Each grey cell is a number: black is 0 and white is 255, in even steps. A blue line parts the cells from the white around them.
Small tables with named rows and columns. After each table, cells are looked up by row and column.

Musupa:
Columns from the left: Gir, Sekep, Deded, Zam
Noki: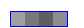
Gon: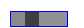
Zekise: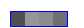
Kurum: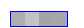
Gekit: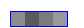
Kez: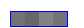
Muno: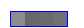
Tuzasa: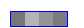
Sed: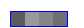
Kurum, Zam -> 167
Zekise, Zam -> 111
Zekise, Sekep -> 151
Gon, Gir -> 138
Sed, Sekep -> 154
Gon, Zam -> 145
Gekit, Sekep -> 91
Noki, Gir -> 160
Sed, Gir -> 92
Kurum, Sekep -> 195

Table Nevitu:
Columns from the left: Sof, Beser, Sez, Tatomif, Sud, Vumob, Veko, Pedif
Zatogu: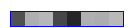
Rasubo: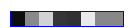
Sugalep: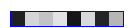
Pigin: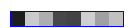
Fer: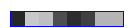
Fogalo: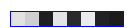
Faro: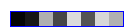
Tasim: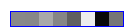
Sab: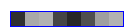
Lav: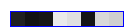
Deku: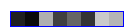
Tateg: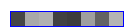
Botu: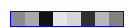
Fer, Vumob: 64
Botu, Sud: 214
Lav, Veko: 216
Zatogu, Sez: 183
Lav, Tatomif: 234
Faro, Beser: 22
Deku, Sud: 102
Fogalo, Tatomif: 228
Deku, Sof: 32
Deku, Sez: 175
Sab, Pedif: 178
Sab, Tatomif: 69
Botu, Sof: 140
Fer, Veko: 181
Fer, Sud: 45
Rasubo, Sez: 210
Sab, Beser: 169
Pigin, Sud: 67
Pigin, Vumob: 207

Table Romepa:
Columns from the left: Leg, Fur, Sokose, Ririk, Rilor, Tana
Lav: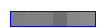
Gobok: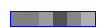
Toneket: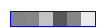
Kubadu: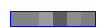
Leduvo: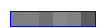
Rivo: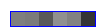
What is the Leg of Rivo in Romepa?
127
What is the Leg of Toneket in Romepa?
132
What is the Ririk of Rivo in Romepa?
144
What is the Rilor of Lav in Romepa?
135
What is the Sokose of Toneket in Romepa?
195
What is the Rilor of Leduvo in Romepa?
131
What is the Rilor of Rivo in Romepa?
130
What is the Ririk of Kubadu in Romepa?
93
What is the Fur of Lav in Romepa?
131
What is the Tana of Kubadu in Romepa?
126
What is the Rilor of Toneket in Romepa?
134

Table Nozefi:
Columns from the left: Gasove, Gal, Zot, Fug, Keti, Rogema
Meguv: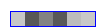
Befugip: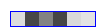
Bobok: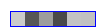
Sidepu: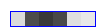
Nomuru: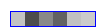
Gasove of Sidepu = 218
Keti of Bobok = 195
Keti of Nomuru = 193
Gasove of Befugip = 220
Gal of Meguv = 88
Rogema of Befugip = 227
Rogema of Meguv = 200
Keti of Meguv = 188
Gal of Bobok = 87
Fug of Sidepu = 73
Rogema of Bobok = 193
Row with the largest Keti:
Sidepu

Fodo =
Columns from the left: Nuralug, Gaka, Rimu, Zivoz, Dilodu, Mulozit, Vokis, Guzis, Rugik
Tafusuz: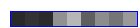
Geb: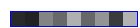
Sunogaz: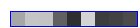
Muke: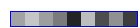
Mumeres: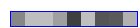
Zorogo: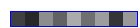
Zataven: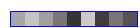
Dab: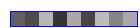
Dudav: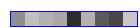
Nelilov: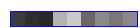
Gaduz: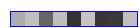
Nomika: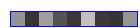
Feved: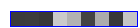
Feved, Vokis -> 172
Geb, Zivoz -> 104
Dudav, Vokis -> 91
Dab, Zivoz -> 53
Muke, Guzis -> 145
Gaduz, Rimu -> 102
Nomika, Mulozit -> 193
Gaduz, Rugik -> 191
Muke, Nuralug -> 163
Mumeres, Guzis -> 90
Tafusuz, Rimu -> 43
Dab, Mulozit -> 70
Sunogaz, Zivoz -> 97
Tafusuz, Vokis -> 141
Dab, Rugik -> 169
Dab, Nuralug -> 97
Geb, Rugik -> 178
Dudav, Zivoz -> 168

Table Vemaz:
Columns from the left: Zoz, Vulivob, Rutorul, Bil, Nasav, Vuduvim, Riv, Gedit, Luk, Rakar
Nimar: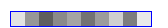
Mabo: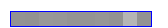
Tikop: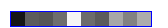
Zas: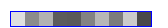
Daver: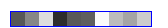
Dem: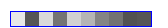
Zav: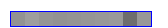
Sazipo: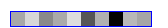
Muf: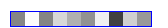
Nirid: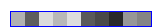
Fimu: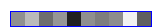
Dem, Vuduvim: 181
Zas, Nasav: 90
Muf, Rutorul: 133
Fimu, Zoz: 144
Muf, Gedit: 65
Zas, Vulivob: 140
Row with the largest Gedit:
Nimar

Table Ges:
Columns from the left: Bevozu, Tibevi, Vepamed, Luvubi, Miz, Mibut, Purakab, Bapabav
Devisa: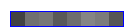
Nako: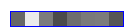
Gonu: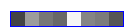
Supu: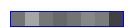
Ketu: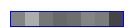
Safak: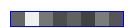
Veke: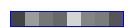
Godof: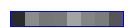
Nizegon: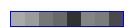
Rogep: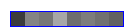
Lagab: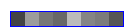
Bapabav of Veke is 86
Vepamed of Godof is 119
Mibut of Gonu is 133
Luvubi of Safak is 76
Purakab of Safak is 124
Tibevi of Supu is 166
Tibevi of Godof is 140
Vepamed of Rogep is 119
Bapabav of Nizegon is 74
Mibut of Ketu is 133
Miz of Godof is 164
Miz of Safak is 97
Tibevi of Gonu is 156
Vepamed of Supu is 119

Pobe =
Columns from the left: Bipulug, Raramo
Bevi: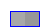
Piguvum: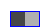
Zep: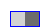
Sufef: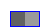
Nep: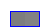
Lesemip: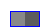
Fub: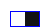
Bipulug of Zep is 210
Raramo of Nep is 131
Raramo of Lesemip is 93
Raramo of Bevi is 152
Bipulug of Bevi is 168
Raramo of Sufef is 155
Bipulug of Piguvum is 71
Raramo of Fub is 19
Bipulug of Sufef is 98

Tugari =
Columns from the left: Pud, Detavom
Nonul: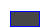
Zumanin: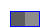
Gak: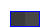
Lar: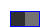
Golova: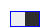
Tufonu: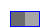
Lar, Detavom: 115
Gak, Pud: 58
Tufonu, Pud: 108
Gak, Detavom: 71
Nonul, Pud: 71
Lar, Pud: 48
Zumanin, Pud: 94
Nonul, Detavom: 71
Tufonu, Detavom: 166
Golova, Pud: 237
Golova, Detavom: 46
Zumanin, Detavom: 141

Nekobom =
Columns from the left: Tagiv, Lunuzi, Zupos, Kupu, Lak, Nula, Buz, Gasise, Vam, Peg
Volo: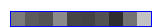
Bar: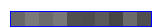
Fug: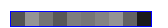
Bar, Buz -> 90
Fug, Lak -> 126
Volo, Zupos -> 83
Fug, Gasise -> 148
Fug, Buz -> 132
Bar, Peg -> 79
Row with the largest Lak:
Fug

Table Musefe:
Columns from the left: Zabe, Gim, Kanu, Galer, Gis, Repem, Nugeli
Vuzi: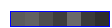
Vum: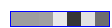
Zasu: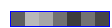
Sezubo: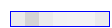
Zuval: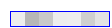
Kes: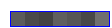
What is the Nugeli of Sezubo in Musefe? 235
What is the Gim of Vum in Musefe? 158
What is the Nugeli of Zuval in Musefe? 227
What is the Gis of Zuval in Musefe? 238
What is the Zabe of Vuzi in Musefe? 92
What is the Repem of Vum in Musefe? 225
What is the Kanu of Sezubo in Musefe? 235
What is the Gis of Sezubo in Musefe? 243
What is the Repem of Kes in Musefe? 72
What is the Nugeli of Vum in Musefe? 110
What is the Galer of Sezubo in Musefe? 242
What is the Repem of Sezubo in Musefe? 243
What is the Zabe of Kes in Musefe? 92
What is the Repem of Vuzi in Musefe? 58

